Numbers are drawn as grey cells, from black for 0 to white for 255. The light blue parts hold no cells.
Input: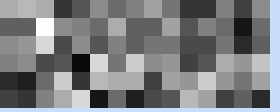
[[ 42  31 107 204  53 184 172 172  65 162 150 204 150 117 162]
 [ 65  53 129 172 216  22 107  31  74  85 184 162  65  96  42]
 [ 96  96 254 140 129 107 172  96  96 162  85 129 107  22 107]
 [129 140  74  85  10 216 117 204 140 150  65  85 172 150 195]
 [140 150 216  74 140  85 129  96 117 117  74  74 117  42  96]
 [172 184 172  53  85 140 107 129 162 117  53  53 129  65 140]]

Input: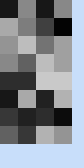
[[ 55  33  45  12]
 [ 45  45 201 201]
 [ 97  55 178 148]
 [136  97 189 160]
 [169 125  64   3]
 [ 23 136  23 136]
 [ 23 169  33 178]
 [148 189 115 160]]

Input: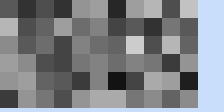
[[ 89  50  78  50 148 158  39 158 182  78 194]
 [182  78  99 158 109 130  68  89  50 118  89]
 [139  89 109  68 130 109  99 204  78 182  99]
 [158 139  78  68 118 130 109 130 118  59 148]
 [ 59 148 118  78 148 170 170 118 139  99 139]
 [148 158  99  89  59 130  19  68 170 158  30]]

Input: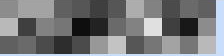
[[185  63 130 118  14  34 106 130 224  63  24 140]
 [ 96 106  75  45  75 152 195  86 118 163 118 185]
 [140 163 163  96  86  63  86 173 130  75 106  96]]

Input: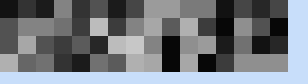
[[ 18  51  27 131  51  82  27  70 155 155 122 122  18  70  39  70]
 [176 102 113  51  27 113  91 176 167   7 167   7  60 143 143 143]
 [ 82 131 131 113  60 188  60 131 167  91 176  60   7 143  82   7]
 [ 82 167  82  60  91  39 188 199 131   7 143 155  27 113  18  39]]

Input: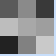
[[ 34 129 201]
 [ 90 138  57]
 [189 168 158]]
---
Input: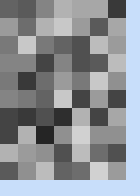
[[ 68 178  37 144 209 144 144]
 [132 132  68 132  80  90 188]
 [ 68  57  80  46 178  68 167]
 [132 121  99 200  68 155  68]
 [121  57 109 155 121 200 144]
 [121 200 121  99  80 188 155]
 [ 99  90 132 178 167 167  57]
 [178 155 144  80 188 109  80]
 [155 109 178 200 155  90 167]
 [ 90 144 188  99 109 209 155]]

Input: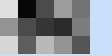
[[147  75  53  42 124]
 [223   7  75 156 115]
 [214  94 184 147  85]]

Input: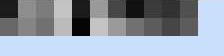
[[104 133 113 186   5 195 154 113  92  70  92]
 [ 27 142 124 195  27 154  70  17  59  50  80]]

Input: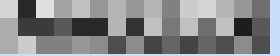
[[172  59  59  89  41  41 181  50 192 120 192 110 192  29  89]
 [172 204 129 129 151 140  77 140  68 101  68 101  77 140  77]
 [213  41 224 163 192 151 181 151 181 129 204 213 181 151 110]]

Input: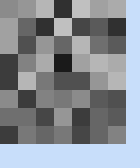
[[161 102  48 192  70  90  48]
 [111 111  70 150  60 102  90]
 [ 60 120 102 120  70 102 130]
 [ 60 182 120  80  80 150 182]
 [139  60 130 120 139  90  80]
 [161  80 150 102 182 111  90]
 [ 60 130 171  26 161 182 171]
 [139 150 182  48 192 161 171]]

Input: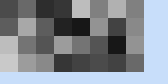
[[ 75 105  45  54 189 128 177 128]
 [189 116  84 156 116  84  23 147]
 [ 93 168  93  34  23 147  66 137]
 [201 156 137  54  66  75  66 105]]

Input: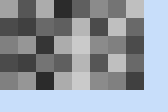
[[128 150  43 172 202 139 128  64]
 [128 150  53 172 202 139 128  75]
 [ 75  64 105  95 182  75 191 105]
 [ 75  64 116  95 182  86 191 105]
 [162  86 172  43  95 139 116 191]]

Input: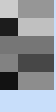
[[130  71  71]
 [118 118 118]
 [ 18 141 141]
 [204 150 150]
 [ 28 192 192]]
